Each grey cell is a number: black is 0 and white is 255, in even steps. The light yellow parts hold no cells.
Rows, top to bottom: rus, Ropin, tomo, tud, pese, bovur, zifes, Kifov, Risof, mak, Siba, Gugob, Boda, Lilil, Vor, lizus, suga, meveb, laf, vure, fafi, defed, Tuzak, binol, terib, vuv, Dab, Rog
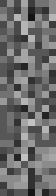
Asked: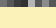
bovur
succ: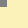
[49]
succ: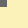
[87]

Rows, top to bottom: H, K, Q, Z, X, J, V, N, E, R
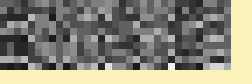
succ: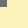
[142]
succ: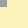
[142]

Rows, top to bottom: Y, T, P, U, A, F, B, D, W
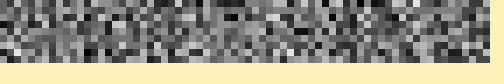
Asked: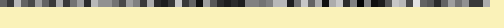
Y
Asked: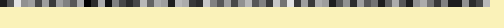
D
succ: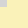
[57]

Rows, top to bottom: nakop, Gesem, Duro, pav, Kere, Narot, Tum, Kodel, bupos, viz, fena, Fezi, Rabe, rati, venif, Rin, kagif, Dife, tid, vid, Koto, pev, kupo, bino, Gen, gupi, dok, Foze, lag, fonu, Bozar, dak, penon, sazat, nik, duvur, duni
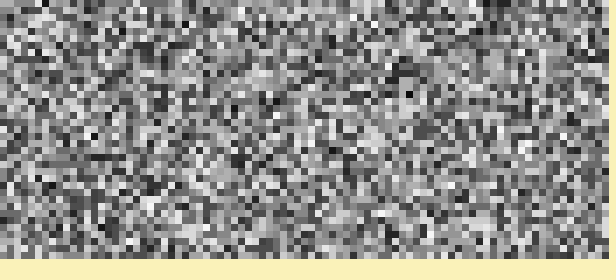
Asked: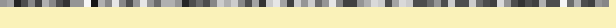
vid
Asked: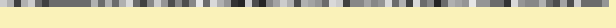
bino
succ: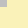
[176]
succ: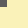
[107]
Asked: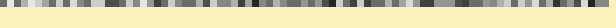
Narot
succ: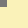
[230]

